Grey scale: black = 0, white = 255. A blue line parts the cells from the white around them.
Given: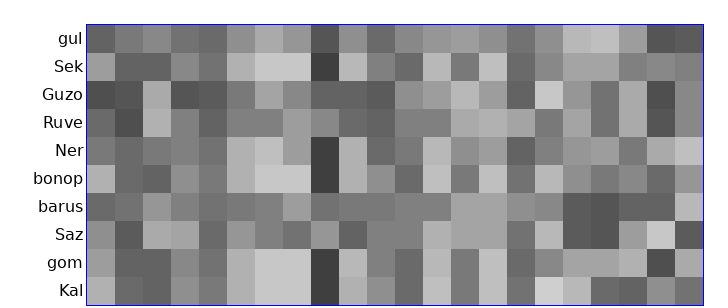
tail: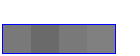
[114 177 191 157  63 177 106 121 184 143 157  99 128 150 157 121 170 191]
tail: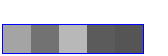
[157 199  91]
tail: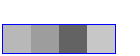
[150 114 170  79 136]
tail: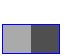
[136]
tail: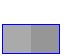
[ 85 143 106 136 150 157 143 114 143 184 191 157  85  91]
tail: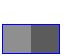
[170 164 106 150 128 114 150  99 128 128 177 164 164 114 184  91  85 157
 199  91]

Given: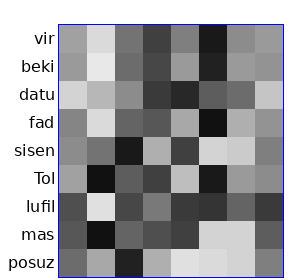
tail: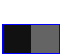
[ 79  64 211 211  93]
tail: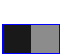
[154]
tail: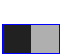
[224 218 211 127]
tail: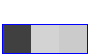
[127]
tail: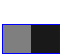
[140 154]
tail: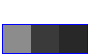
[ 93 108 197]
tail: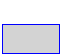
[93]

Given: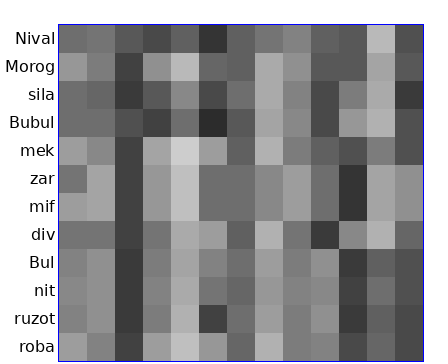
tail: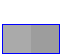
[ 96 177 116  58 136 177 102]
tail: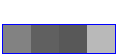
[80]
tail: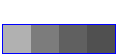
[124  80]
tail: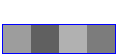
[ 96  80 124  80]
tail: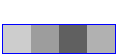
[124  96  80 124  80]
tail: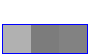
[ 73 102  73]

